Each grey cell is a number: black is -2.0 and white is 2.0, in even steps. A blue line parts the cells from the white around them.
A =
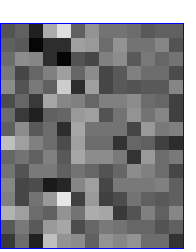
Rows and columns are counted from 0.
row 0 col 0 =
-0.7
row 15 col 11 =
-0.3
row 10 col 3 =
-0.1
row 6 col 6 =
0.5
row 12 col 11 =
-0.6
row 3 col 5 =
-0.4
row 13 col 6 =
0.7
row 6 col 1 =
-1.1
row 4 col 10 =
-0.6
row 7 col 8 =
-0.2
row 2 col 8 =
0.2
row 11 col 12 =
-0.5
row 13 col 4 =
0.3
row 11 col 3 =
-1.6
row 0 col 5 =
-0.5
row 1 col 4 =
-1.3
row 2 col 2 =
0.1
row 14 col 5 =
-0.8
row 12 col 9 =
-0.2
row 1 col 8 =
0.3
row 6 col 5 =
0.4
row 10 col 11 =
-0.3
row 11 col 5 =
0.1
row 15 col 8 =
0.1
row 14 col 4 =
0.6
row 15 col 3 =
1.0
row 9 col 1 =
-0.2
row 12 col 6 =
0.4
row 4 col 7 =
-0.9
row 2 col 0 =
-0.3
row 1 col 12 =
-0.7
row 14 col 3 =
0.4
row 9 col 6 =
0.2
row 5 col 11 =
-0.4
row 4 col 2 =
-0.1
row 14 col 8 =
-0.2
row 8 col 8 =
-1.2

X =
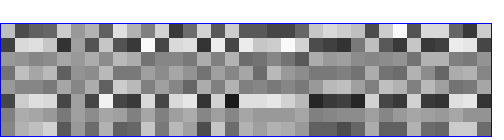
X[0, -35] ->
1.0
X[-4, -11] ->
1.0
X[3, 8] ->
-0.1
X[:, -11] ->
[1.2, -1.2, 0.5, 0.0, 1.0, -1.0, 0.2, -0.8]
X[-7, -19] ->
-0.9
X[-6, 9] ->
0.7
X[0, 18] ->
-0.6
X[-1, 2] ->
1.0
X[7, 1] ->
0.8
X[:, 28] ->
[1.9, -1.1, 0.3, -0.3, 0.8, -1.1, 0.4, -0.5]
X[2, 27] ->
0.2
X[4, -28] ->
-0.5
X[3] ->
[-0.2, 1.0, 0.6, 0.9, -0.5, 0.3, 0.2, 0.9, -0.1, -0.1, 0.5, 0.2, 0.6, 0.3, -0.2, 0.5, 0.1, 0.6, -0.3, 0.9, 0.4, 0.2, -0.1, -0.1, 0.0, -0.2, 0.7, -0.2, -0.3, 0.8, 0.2, -0.4, 0.7, 0.8, 0.1]
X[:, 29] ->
[-0.7, 1.1, -0.2, 0.8, 0.0, 1.3, 0.6, 0.8]
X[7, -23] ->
0.9
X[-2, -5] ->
0.5
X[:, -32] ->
[-0.4, 1.1, 0.2, 0.9, -0.1, 1.4, 0.4, 1.3]
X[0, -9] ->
-0.8
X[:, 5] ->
[0.4, 0.5, 0.4, 0.3, 0.1, 0.5, 0.5, 0.4]
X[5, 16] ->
-1.6
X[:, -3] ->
[-0.4, 1.7, 0.0, 0.7, -0.2, 1.5, 0.6, 1.2]
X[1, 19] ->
1.2
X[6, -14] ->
0.6
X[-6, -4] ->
0.8
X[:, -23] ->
[-1.1, 1.4, 0.1, 0.6, 0.1, 1.4, 0.5, 0.9]
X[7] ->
[0.1, 0.8, 1.0, 1.3, -0.6, 0.4, -0.3, 0.8, -0.5, -0.4, 1.1, -0.1, 0.9, 0.5, -0.8, 1.1, -0.3, 0.8, 0.5, 0.8, 0.7, 0.4, -0.5, -0.5, -0.8, -0.4, 0.7, -0.5, -0.5, 0.8, -0.3, -0.4, 1.2, 1.2, -0.3]
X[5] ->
[-0.9, 1.2, 1.5, 1.4, -0.9, 0.5, -0.9, 1.8, -0.9, -1.1, 1.4, -0.9, 1.4, 1.6, -1.2, 1.3, -1.6, 1.5, 1.5, 1.6, 1.3, 0.9, -1.4, -1.1, -1.0, -1.4, 1.3, -0.9, -1.1, 1.3, -1.1, -1.2, 1.5, 1.6, -1.2]
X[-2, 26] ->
0.5
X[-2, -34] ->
0.7
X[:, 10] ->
[0.0, 1.9, -0.2, 0.5, 0.0, 1.4, 0.6, 1.1]
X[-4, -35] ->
0.4

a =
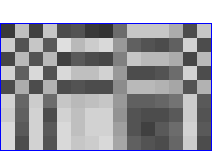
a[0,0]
-1.1
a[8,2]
1.3
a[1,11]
-0.8
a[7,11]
-0.6
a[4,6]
-0.8
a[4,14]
0.8
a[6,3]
-0.8
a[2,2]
-0.7
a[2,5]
-0.6
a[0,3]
1.1
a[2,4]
-1.0
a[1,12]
-0.5
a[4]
[-0.8, 0.7, -0.8, 0.8, -0.8, -0.7, -0.8, -0.8, 0.2, 0.9, 0.9, 0.8, 0.6, -0.7, 0.8]
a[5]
[1.3, -0.4, 1.2, -0.3, 1.1, 0.9, 1.0, 1.1, 0.4, -0.5, -0.5, -0.4, -0.2, 1.2, -0.6]
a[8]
[1.4, -0.8, 1.3, -0.7, 1.4, 1.1, 1.2, 1.4, 0.6, -0.5, -0.7, -0.8, -0.4, 1.2, -0.8]
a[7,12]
-0.3
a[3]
[1.3, -0.5, 1.4, -0.7, 1.4, 1.0, 1.0, 1.3, 0.4, -0.8, -0.8, -0.7, -0.3, 1.3, -0.8]
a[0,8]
-0.3
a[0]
[-1.1, 1.0, -1.0, 1.1, -0.8, -0.7, -1.1, -1.2, -0.3, 1.1, 1.1, 1.1, 0.7, -0.8, 1.1]
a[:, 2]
[-1.0, 1.1, -0.7, 1.4, -0.8, 1.2, 1.3, 1.3, 1.3]
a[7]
[1.4, -0.6, 1.3, -0.6, 1.4, 1.0, 1.3, 1.3, 0.5, -0.7, -1.0, -0.6, -0.3, 1.3, -0.6]
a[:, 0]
[-1.1, 1.2, -0.9, 1.3, -0.8, 1.3, 1.2, 1.4, 1.4]
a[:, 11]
[1.1, -0.8, 0.9, -0.7, 0.8, -0.4, -0.8, -0.6, -0.8]
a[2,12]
0.7
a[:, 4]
[-0.8, 1.5, -1.0, 1.4, -0.8, 1.1, 1.3, 1.4, 1.4]

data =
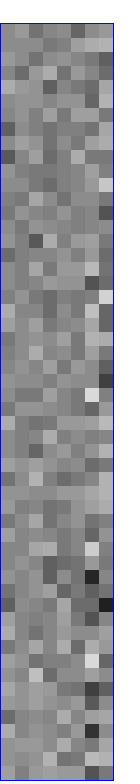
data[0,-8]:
0.2
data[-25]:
[0.2, 0.0, 0.1, 0.7, 0.0, 0.2, 0.0, 0.1]
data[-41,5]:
0.0
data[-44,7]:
0.0
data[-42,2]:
0.6
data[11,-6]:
-0.1
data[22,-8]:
-0.1
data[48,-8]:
0.4
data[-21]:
[0.3, 0.3, 0.2, 0.2, 0.4, 0.4, 0.6, 0.8]
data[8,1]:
0.5
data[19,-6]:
-0.1
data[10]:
[0.3, 0.0, -0.1, -0.1, 0.0, 0.1, 0.5, 0.0]
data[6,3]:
0.5
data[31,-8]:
0.5
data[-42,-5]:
0.2
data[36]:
[0.5, 0.1, 0.2, 0.1, -0.1, 0.1, -0.4, 0.3]
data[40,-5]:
0.5
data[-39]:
[0.3, 0.0, -0.6, 0.7, 0.0, 0.4, 0.5, -0.1]
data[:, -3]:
[-0.4, 0.5, 0.1, 0.4, -0.1, 0.3, 0.5, 0.0, -0.1, 0.7, 0.1, 0.1, 0.2, 0.0, 0.0, 0.4, 0.0, 0.4, 0.3, -0.1, -0.1, 0.2, -0.1, -0.1, 0.4, 0.2, -0.1, -0.1, 0.4, 0.2, 0.0, 0.2, -0.1, 0.4, 0.3, 0.3, 0.1, 0.1, -0.2, -0.2, -0.1, -0.3, -0.1, 0.2, -0.3, 0.2, 0.2, -0.2, 0.4, 0.1, 0.4, 0.1, -0.1, 0.4]
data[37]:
[0.1, 0.1, 0.6, 0.7, -0.1, 0.1, 1.2, 0.0]
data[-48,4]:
-0.1
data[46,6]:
0.5
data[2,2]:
-0.2
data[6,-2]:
0.5
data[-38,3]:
0.1
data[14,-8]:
0.2
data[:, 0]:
[0.2, 0.2, 0.4, 0.1, 0.7, 0.2, 0.1, -0.5, 0.2, -0.6, 0.3, 0.2, 0.0, -0.1, 0.2, 0.3, -0.3, 0.2, 0.2, 0.0, 0.7, 0.5, -0.1, 0.0, 0.1, 0.3, 0.2, -0.1, 0.7, 0.2, 0.2, 0.5, -0.2, 0.3, 0.4, -0.1, 0.5, 0.1, 0.1, 0.3, -0.2, -0.5, 0.5, 0.7, -0.1, 0.5, 0.3, 0.6, 0.4, -0.3, 0.7, 0.3, 0.3, 0.5]
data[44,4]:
0.7
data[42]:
[0.5, 0.1, 0.0, 0.1, 0.5, -0.1, -0.7, 0.1]
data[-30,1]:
0.3
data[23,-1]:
-0.1
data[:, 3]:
[0.1, -0.1, 0.2, 0.7, -0.5, 0.1, 0.5, -0.2, -0.2, -0.3, -0.1, -0.3, 0.2, 0.0, 0.2, 0.7, 0.1, -0.1, 0.4, -0.3, -0.3, -0.1, 0.2, 0.1, 0.5, 0.0, 0.5, 0.2, -0.1, 0.7, 0.2, 0.3, 0.0, 0.2, -0.2, -0.2, 0.1, 0.7, -0.5, -0.5, 0.5, -0.1, 0.1, 0.1, 0.1, 0.0, -0.3, 0.4, 0.3, 0.1, 0.2, 0.2, 0.8, 0.5]
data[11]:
[0.2, 0.2, -0.1, -0.3, 0.0, 0.1, 0.4, 1.1]
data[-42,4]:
-0.2
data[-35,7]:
1.3
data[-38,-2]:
0.4

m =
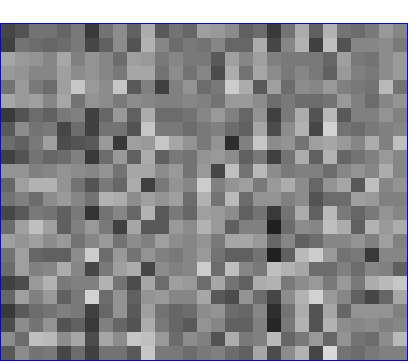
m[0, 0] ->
-0.9
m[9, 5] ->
0.0
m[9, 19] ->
-1.0
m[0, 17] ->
-0.5
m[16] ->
[-0.2, 0.5, -0.4, -0.5, -0.5, 0.2, 1.2, -0.3, 0.4, -0.2, 0.3, 0.0, -0.1, 0.1, 0.4, -0.2, -0.5, -0.5, -0.2, -1.5, -0.5, 0.9, 1.2, 0.4, -0.2, -0.1, -1.1, 0.1, 0.1]
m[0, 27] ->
0.4
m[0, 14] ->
0.5
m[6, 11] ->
-0.3
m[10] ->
[0.3, 0.3, 0.0, 0.1, 0.3, 0.2, 0.1, 0.3, -0.2, 0.6, 0.6, 0.2, 0.4, -0.2, 0.4, -0.9, 1.0, -0.2, 0.9, 0.2, -0.1, 0.0, 0.0, -0.3, 0.1, 0.3, 0.1, 0.7, 0.1]
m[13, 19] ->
-1.1
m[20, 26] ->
0.3
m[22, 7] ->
0.6
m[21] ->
[-0.8, 0.2, -0.2, 0.3, -0.7, -0.5, -1.1, 0.0, -0.4, -0.7, 0.7, -0.1, -0.4, -0.6, 0.3, 0.1, -0.5, -0.5, 0.0, -1.4, -0.1, 0.8, -0.7, 0.8, 0.2, 0.1, 0.2, 0.0, 0.1]
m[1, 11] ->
0.1
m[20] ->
[-1.1, -0.6, -0.3, -0.2, 0.0, -0.1, -1.0, -0.4, 0.3, -0.6, 0.5, -0.2, -0.4, -0.3, 0.2, 0.3, -0.3, -0.4, 0.1, -1.3, -0.2, 0.7, -0.7, 0.6, -0.4, 0.3, 0.3, 0.3, 0.0]
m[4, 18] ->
-0.6
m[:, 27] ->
[0.4, 0.2, 0.2, 0.2, 0.9, 0.1, 0.3, 0.0, 0.0, 0.4, 0.7, 0.1, 0.0, 0.3, 0.4, 0.5, 0.1, 0.0, 0.9, -0.4, 0.3, 0.0, 0.2, 0.0]
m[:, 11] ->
[-0.6, 0.1, -0.1, -0.2, -1.0, 0.0, -0.3, -0.1, 1.1, -0.5, 0.2, -0.1, 0.3, -0.6, -0.6, 0.5, 0.0, 0.2, -0.3, 0.4, -0.2, -0.1, 0.4, -0.1]
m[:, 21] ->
[0.7, 0.8, -0.1, 0.1, 0.2, -0.3, 0.7, 0.8, -0.2, 0.7, 0.0, 0.2, 0.2, 0.7, 0.2, -0.5, 0.9, 0.6, 0.2, 0.8, 0.7, 0.8, -0.1, 0.8]
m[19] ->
[-0.4, 0.5, 0.0, 0.4, -0.5, -0.1, 1.3, -0.3, 0.3, -0.5, 0.3, 0.4, 0.1, 0.1, 0.6, -0.6, -0.8, 0.3, -0.3, -0.9, 0.2, 0.8, 1.3, 0.4, 0.1, -0.5, -0.9, -0.4, 0.6]
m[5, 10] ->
0.1
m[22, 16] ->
0.7
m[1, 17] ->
-0.4
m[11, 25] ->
-0.6
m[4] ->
[-0.2, 0.4, -0.1, -0.3, 0.5, 1.1, 0.4, 0.2, 1.1, -0.6, 0.0, -1.0, 0.0, 0.3, -0.3, -0.1, 1.2, 0.7, -0.6, 0.5, -0.3, 0.2, 0.1, 0.4, 0.0, -0.1, -0.2, 0.9, -0.2]
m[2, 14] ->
-0.1
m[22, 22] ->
0.4
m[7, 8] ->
-0.2
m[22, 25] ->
-0.2
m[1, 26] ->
0.1
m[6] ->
[-1.1, -0.7, -0.3, -0.5, -0.1, 0.0, -1.0, -0.4, 0.4, -0.5, 0.7, -0.3, -0.3, -0.2, 0.1, 0.4, 0.0, -0.4, 0.3, -1.0, -0.1, 0.7, -0.7, 0.9, -0.6, 0.0, 0.0, 0.3, 0.0]
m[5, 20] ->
-0.1
